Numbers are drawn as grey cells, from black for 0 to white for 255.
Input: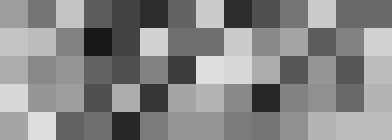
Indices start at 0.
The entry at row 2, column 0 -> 172
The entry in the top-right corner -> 105
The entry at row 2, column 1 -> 137
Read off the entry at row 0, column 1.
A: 117
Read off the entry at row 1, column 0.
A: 196
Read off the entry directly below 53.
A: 123
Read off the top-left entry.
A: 158
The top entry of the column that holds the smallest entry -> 92
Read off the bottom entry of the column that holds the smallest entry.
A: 111
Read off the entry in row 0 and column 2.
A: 196
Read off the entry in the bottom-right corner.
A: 188
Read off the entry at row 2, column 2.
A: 150
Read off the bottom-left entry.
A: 165

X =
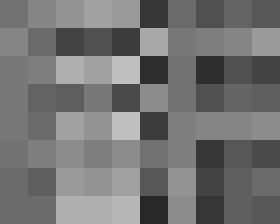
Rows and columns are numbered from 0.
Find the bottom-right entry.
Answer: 87
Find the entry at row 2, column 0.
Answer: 120
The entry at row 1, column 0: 133
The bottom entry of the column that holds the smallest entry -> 40
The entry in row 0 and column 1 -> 133
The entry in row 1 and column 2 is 67
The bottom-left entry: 107
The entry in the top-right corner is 87
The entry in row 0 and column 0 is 114
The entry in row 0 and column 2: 147
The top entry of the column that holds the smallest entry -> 54
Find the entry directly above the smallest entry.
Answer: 87
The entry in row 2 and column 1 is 126
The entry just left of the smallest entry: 183

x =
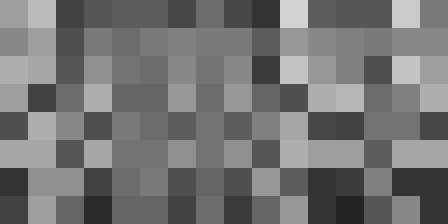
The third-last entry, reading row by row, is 86
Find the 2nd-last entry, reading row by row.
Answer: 136
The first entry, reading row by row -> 158
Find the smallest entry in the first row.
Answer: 51
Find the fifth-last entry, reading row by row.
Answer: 51
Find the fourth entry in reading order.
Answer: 86
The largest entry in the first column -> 174
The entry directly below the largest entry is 151
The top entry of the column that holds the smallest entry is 86
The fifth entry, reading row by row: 93
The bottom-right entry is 51
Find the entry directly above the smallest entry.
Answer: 59
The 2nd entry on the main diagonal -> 158
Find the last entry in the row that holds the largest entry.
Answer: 122
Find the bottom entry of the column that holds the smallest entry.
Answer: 36
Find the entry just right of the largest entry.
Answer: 93
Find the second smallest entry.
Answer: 43
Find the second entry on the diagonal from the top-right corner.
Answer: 136
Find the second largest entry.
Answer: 203
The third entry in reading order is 66
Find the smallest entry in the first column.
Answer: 51
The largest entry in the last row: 158
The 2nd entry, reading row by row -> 188

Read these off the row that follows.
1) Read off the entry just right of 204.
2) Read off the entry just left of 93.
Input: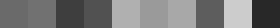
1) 40
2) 168

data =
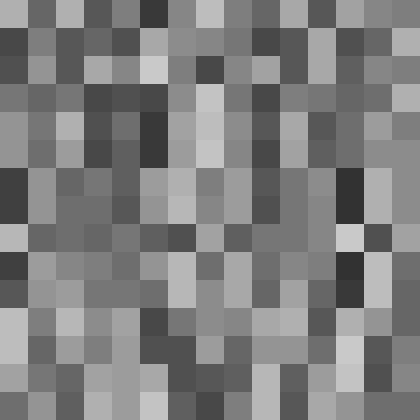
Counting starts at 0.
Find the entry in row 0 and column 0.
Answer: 176
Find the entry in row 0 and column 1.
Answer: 102
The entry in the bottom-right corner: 110
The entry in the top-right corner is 126
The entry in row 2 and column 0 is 80
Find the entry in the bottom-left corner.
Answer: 110
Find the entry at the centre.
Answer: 134
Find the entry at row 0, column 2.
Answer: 176
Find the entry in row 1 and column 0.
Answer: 72
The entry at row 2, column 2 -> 87
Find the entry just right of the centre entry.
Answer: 156
